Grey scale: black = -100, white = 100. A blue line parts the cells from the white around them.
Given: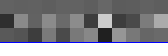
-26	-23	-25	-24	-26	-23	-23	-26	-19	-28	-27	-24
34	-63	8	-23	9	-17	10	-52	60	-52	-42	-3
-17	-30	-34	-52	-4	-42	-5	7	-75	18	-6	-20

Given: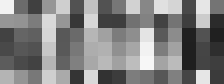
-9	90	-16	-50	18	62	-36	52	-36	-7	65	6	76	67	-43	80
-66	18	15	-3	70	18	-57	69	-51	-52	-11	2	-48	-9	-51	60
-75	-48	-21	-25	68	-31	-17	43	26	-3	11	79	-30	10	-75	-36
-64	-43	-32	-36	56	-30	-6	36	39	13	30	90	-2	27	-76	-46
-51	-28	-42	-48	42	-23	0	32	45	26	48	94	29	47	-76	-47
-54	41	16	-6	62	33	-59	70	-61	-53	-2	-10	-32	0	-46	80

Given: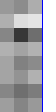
36	20	10
79	37	73
-14	5	-57
40	39	28
9	29	1
39	29	15
-3	5	-13
20	24	4

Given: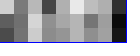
-62	62	-4	44	-46	38	83	48	37
-91	-26	-12	67	13	31	42	-8	24
-83	-41	-10	60	10	17	42	12	26

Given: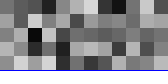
-37	-10	-28	-36	-74	6	40	68	-59	-86	-10	58
29	26	-29	61	0	32	-42	21	-1	6	-15	36
-10	1	37	-93	52	-44	-13	-19	-28	-19	-1	-21
2	42	9	-66	-12	-75	32	45	28	-53	42	-39
46	11	65	24	66	-63	-11	-56	-33	39	-5	4

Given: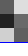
74	-26
-18	-73
-25	63

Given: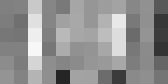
-31	0	2	58	5	-5	30	18	23	28	6	14
-57	-2	-12	76	4	26	32	18	40	82	-5	13
-53	-7	-8	87	0	45	31	29	48	73	-16	16
-59	1	1	94	-7	35	14	16	31	73	-6	9
-21	10	-3	67	11	4	9	18	20	31	-2	8
-8	16	3	41	12	-71	28	27	-15	-54	8	12

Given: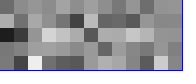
17	-15	10	18	10	28	11	25	11	-6	17	-14	15
7	36	-11	32	13	-8	-48	47	-21	-18	-30	18	7
15	-77	-54	17	66	52	35	-31	36	34	55	42	16
0	-6	2	25	26	21	8	20	-21	22	6	-5	18
5	-4	-46	87	-12	-27	-31	21	38	31	4	-29	60

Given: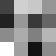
18	-48	63	57
-20	-74	19	-55
43	9	35	0
10	99	25	-86
